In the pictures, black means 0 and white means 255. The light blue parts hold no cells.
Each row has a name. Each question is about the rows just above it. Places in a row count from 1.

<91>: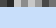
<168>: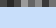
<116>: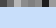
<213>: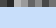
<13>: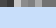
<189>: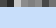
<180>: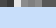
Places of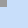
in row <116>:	8
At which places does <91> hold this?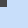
1 7
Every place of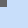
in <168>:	5

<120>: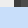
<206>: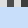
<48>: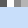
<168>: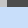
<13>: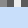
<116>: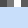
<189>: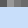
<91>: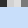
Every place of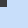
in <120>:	3
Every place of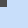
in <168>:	2 3 4
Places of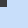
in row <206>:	4

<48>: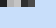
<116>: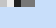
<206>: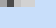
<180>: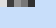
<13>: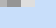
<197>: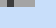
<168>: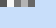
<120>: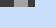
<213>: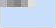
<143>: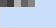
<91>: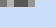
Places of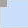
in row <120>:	3 4
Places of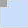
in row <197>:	1 3 4 5
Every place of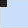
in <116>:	3
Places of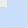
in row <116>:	2

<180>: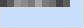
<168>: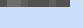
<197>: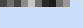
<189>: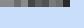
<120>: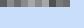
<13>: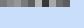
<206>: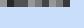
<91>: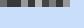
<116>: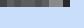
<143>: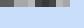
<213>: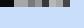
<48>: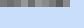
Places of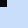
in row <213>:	1 2
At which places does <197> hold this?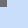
2 6 9
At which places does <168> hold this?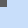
4 8
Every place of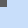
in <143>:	1 2
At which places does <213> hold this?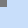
5

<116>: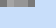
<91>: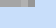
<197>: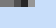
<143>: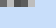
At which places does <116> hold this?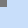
1 5
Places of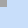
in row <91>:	1 2 3
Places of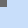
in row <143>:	1
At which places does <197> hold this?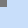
1 2

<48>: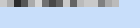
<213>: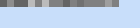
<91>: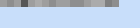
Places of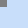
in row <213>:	6 8 9 11 13 14 15 17
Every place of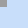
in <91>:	1 3 5 7 9 10 13
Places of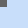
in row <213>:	1 3 4 10
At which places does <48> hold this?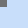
7
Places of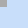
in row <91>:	6 14 15

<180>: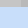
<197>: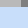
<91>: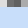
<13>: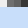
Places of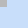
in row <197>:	1 2 3
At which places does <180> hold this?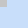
1 2 3

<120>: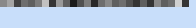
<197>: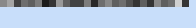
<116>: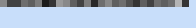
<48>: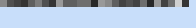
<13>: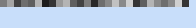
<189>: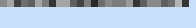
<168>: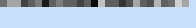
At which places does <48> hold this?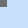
12 13 21 25
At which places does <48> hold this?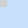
26
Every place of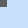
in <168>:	5 8 10 11 13 16 17 21 24
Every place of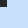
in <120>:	14
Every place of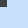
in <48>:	3 18 20 24
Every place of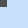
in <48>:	2 7 19

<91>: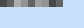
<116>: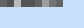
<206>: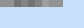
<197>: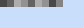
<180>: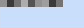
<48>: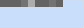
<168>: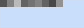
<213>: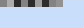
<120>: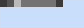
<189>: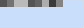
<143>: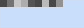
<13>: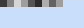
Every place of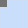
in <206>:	3 5
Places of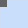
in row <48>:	1 2 3 6 7 9
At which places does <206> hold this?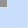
1 2 8 9
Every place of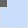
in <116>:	1 6 9
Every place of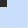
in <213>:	3 5 7
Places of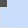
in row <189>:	1 5

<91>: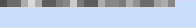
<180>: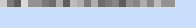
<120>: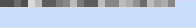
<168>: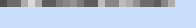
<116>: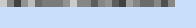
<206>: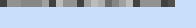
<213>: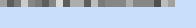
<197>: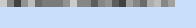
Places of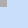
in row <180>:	9 12 14 21
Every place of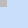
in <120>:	6 11 15 18 22
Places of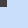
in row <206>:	1 8 12 20 24
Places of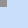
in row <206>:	2 3 10 11 21 22 23

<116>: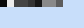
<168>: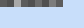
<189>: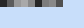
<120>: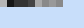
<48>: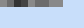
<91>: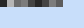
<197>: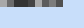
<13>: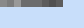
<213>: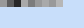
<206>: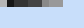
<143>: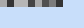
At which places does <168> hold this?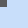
1 4 9
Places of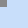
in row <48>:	1 5 8 9
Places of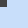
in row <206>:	5 6

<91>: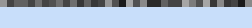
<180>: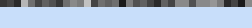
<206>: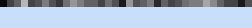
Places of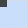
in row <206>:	2 5 15 25 33 34
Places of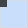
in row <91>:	2 5 7 10 15 25 26 34

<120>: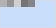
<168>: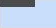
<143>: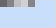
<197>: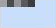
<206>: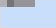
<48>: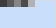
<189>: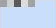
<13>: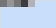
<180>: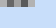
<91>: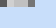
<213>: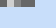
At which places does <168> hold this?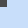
1 2 3 4 5
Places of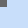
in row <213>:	1 4 5
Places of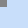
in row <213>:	3
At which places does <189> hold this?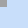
1 5
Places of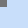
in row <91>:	5
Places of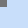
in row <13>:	1 3

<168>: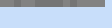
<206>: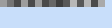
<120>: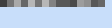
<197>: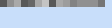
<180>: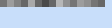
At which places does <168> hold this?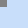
1 2 4 5 10 12 13 14 15
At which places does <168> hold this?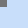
3 6 7 8 9 11

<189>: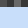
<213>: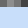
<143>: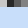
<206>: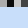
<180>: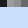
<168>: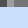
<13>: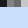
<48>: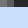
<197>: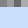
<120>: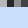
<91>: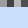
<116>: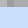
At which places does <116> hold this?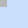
1
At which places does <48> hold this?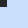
3 4
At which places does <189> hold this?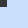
2 4

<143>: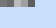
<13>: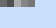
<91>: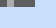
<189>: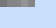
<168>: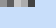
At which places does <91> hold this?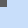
1 3 4 5
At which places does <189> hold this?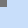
1
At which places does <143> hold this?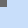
2
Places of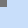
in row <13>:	5

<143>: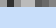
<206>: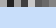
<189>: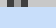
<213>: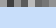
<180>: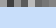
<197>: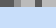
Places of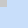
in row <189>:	1 5 6 7 8
